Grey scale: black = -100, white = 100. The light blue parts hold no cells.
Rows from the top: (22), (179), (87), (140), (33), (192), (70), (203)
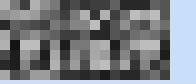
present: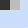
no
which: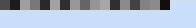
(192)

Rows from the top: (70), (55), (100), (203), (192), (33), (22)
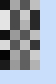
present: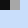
yes
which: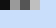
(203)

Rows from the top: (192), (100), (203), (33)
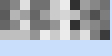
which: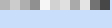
(33)
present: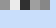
yes
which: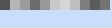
(100)
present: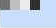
no
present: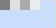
no

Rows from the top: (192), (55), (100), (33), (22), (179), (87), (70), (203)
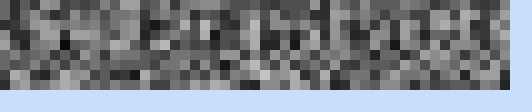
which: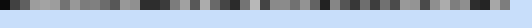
(100)
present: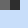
yes
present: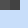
yes

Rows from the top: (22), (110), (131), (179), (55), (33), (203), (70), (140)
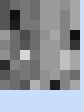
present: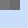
yes
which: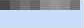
(70)

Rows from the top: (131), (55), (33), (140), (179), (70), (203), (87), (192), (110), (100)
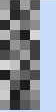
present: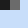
yes
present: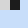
no
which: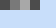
(70)
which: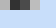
(55)
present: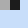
no
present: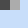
yes
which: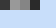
(179)

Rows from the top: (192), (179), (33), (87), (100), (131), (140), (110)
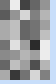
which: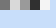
(100)
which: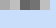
(87)
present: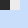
yes

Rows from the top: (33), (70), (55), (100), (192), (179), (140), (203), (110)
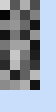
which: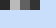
(140)
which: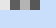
(33)
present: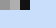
yes
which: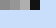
(110)

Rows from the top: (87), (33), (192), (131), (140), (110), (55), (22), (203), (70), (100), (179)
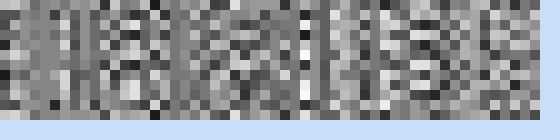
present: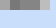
yes
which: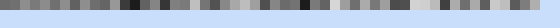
(131)
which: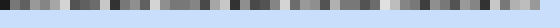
(22)
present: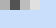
yes
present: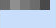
yes
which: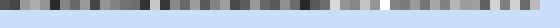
(100)

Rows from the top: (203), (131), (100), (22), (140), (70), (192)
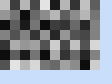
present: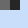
yes
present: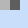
yes
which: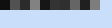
(100)

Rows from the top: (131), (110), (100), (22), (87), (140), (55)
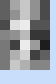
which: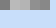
(55)
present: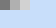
yes
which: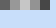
(110)
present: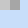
no
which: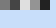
(87)
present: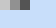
no

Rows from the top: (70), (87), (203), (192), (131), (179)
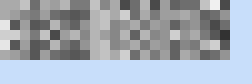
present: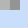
no
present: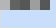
no
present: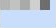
yes

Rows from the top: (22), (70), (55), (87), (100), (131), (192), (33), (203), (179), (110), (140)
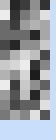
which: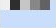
(203)
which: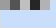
(179)
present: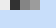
no

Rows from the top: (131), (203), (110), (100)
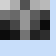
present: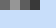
yes
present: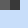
yes
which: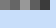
(203)
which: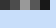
(110)

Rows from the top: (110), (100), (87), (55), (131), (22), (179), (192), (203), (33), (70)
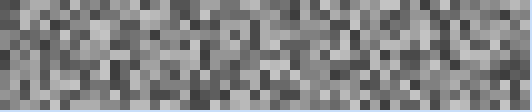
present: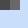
yes
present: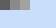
yes

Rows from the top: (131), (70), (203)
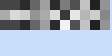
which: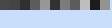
(131)
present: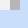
no
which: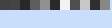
(203)
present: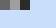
yes
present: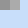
yes

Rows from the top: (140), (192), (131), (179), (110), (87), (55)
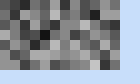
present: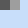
yes
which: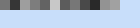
(192)
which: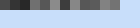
(140)
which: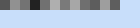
(110)
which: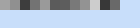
(55)
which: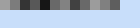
(179)
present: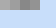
yes

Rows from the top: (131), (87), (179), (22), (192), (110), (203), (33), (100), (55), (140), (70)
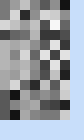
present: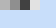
yes
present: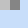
yes
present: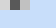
no
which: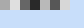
(100)
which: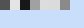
(87)
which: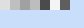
(179)
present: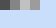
no

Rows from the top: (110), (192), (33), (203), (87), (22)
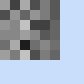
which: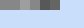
(203)
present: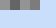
yes
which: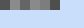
(192)
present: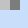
no

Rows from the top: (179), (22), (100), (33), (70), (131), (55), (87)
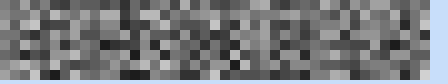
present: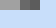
yes
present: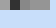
yes
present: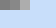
yes
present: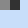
yes

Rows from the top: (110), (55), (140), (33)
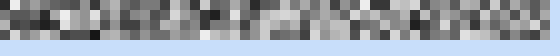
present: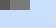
yes
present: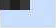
yes
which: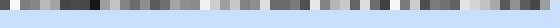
(33)
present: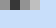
no

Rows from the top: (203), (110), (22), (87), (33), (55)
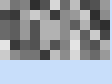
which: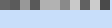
(87)
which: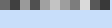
(22)
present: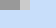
no

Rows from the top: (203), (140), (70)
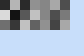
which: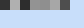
(203)
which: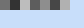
(70)
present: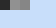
yes
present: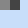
no
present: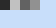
no
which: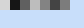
(140)

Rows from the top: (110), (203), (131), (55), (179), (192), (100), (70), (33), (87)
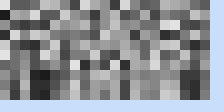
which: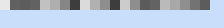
(110)
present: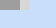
no
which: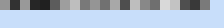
(87)
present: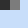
yes
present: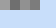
yes

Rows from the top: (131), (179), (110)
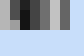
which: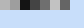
(110)
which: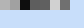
(110)
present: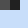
yes

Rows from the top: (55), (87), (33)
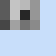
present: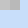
yes
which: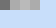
(55)
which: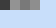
(33)
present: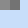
no

